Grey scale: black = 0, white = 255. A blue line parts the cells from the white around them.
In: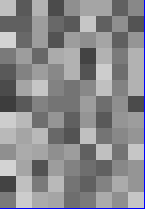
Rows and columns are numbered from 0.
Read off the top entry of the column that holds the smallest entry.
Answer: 192
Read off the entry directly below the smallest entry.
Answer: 205
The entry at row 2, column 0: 211
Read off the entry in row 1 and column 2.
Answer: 157
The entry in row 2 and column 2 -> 157
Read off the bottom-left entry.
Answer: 122
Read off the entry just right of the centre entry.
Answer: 157
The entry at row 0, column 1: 89
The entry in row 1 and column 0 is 96
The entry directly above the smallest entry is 75
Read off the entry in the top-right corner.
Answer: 136
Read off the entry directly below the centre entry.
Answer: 96
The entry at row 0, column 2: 178
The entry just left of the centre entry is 116
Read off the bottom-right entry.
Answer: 198
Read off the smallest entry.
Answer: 61
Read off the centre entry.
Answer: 116

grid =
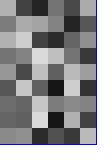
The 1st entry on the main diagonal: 177
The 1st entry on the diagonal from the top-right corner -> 171
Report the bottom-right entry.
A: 185
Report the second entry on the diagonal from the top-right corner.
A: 35
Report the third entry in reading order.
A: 35
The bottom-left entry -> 138
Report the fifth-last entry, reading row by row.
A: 144
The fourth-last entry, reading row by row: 43
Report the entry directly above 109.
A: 87
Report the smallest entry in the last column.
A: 51

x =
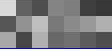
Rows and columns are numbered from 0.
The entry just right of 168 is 70
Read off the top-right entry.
55
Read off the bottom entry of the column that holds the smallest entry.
78
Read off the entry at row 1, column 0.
86
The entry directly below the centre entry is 104
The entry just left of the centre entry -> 190
